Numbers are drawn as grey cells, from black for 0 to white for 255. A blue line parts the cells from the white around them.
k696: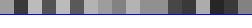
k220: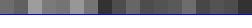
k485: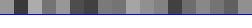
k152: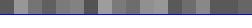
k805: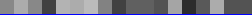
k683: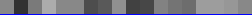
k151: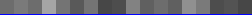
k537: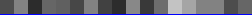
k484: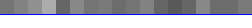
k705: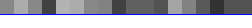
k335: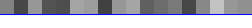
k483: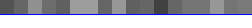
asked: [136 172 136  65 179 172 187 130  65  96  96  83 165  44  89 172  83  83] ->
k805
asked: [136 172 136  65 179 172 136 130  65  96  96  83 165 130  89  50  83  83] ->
k705
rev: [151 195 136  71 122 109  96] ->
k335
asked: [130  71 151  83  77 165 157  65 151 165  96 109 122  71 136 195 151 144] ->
k335
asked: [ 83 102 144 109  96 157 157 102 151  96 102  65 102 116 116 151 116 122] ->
k483

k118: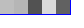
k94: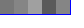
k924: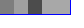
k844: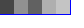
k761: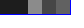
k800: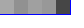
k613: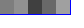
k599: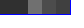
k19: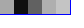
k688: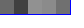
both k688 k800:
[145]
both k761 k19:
[97]
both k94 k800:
[160]
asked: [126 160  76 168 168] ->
k924
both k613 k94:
[160]

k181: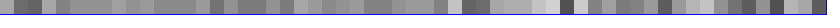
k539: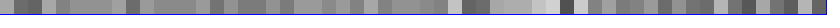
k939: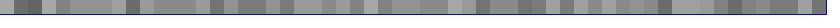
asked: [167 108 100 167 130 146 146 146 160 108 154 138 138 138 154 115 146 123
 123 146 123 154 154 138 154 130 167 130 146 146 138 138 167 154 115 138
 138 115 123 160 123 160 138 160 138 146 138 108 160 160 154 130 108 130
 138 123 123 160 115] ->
k939
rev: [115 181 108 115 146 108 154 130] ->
k539
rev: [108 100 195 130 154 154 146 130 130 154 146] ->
k181
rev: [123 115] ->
k939

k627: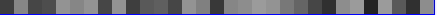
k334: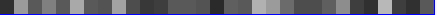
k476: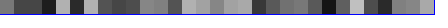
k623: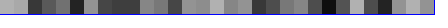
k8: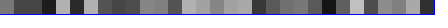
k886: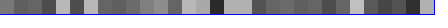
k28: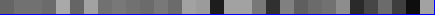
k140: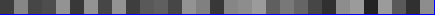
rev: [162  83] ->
k334
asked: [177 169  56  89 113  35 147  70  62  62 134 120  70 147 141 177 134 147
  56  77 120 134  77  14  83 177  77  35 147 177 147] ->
k623
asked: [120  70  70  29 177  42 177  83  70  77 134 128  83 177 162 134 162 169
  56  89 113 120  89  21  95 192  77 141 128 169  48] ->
k8
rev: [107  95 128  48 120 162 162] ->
k28

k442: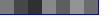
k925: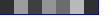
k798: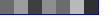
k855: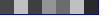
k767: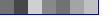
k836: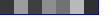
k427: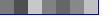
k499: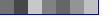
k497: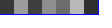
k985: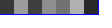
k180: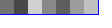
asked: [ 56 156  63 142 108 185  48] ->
k497
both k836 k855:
[63]
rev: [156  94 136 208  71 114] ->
k180
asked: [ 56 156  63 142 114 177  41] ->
k985
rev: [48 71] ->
k442
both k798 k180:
[156]

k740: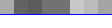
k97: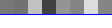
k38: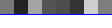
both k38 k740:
[164]
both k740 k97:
[114]

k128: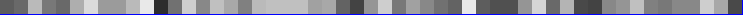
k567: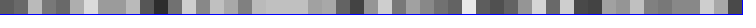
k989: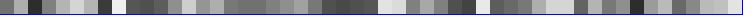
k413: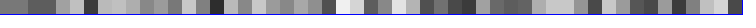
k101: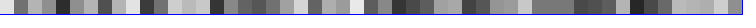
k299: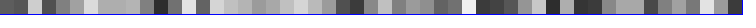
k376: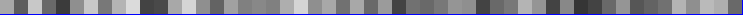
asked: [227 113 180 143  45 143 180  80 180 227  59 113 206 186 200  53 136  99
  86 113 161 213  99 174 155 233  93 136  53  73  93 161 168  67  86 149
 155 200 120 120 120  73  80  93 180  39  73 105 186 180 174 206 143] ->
k101
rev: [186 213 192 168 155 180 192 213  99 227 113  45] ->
k299
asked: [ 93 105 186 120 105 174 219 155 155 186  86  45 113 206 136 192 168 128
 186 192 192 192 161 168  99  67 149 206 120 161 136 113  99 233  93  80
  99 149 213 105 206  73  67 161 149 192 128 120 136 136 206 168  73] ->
k567

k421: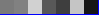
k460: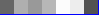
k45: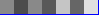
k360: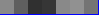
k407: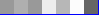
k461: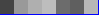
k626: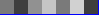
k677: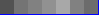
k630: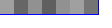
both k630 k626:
[145]
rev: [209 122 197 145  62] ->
k626
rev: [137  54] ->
k360
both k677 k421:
[129]
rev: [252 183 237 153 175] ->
k407
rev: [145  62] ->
k626
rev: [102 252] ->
k407

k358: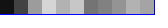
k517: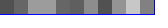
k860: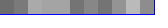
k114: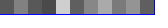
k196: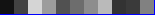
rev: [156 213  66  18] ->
k196
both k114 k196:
[129]

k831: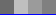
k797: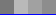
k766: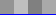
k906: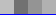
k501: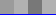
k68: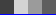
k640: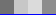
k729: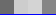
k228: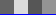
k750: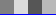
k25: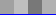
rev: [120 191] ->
k25
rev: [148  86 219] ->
k228
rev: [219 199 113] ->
k640
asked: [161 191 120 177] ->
k25
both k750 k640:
[219]

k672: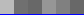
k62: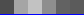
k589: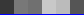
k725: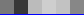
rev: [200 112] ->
k589
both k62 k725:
[194]
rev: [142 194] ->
k62
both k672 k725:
[187]
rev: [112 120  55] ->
k589
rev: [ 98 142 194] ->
k62

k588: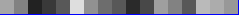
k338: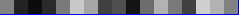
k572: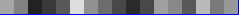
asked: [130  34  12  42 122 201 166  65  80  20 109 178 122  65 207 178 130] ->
k338
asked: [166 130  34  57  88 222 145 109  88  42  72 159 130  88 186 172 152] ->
k588

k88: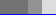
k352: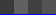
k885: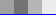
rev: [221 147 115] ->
k88
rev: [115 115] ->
k88
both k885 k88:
[115]

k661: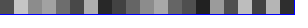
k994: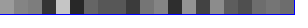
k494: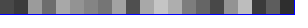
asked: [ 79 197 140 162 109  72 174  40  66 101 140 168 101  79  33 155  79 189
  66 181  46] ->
k661
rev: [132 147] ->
k494

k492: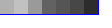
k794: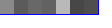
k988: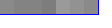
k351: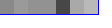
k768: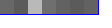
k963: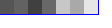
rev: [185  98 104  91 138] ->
k794
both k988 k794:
[138]
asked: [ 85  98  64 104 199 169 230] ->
k963
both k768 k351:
[185]
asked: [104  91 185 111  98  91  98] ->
k768
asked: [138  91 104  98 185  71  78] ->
k794
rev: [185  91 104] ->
k768

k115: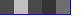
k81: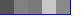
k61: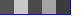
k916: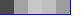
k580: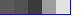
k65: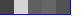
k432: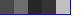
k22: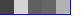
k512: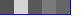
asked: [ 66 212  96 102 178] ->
k22
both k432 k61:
[74]
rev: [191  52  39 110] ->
k432
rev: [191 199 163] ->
k916
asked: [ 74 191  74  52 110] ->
k115
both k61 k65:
[82]
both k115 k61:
[74]

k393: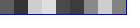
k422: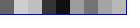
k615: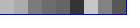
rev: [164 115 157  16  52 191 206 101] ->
k422
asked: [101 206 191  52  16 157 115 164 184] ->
k422
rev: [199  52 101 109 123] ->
k615
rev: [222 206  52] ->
k393

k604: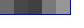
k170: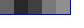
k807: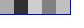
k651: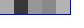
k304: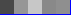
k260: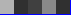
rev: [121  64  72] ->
k604
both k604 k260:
[64]
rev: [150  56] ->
k651
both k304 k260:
[137]
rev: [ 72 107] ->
k604
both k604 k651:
[150]
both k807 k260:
[48]

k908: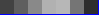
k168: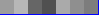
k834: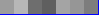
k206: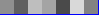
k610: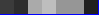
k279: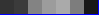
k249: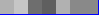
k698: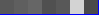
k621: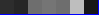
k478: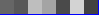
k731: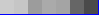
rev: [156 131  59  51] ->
k279
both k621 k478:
[190]
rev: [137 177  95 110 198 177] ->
k249
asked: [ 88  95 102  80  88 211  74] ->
k698
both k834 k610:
[150]

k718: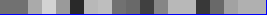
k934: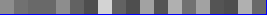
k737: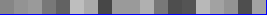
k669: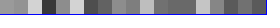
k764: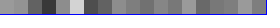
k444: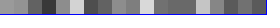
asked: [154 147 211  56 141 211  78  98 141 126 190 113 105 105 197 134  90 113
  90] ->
k669
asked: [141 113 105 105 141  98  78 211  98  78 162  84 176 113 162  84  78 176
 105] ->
k934
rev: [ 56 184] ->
k718

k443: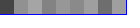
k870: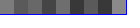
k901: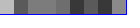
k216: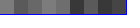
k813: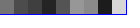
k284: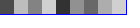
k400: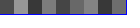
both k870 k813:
[138]
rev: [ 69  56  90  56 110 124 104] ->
k216
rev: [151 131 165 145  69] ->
k443
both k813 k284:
[76]
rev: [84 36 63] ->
k813
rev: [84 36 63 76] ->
k813
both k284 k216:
[104]

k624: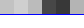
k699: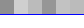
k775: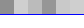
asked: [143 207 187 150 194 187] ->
k699
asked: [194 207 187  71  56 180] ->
k624
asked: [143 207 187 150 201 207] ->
k775

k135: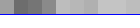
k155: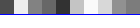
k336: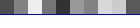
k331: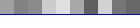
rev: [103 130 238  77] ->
k155
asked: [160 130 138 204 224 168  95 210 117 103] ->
k331
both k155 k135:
[196]
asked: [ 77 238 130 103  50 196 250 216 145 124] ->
k155
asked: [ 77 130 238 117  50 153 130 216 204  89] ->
k336

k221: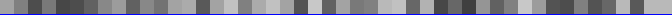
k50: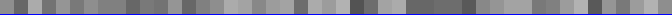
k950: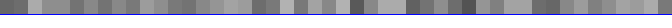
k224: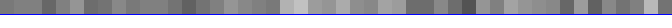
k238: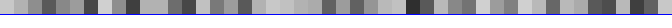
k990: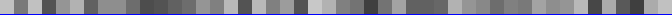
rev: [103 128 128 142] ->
k50
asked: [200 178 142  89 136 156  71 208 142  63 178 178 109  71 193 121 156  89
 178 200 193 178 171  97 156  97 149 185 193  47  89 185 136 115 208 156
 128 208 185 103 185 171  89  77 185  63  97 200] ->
k238

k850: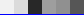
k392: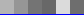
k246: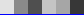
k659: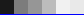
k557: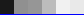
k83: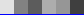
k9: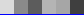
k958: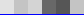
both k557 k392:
[150]
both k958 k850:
[86]
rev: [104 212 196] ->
k958
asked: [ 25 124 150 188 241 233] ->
k659

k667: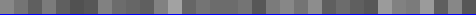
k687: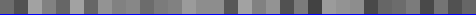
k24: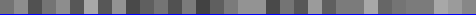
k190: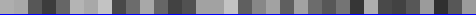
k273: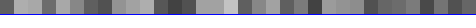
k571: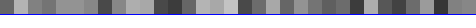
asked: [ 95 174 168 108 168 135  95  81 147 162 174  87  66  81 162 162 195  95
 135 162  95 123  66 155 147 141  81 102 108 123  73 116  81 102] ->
k273
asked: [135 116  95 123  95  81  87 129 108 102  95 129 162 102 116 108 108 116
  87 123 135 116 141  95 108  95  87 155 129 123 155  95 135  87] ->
k667
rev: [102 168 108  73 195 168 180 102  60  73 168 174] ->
k571
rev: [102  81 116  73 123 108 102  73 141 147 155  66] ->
k687

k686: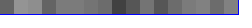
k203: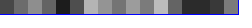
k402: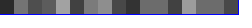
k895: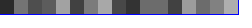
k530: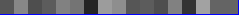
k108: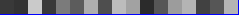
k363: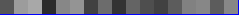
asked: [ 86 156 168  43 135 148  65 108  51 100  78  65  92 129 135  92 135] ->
k363
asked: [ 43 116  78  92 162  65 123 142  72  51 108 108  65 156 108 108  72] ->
k402
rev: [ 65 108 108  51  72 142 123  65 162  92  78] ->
k402
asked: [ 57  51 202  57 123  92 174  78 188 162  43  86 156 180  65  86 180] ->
k108

